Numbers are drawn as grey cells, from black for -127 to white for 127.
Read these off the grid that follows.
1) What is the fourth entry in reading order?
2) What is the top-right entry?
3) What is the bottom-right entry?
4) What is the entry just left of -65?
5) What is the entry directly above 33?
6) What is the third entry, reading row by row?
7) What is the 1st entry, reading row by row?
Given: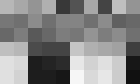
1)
48
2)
20
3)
-110
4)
33
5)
12
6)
20
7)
55
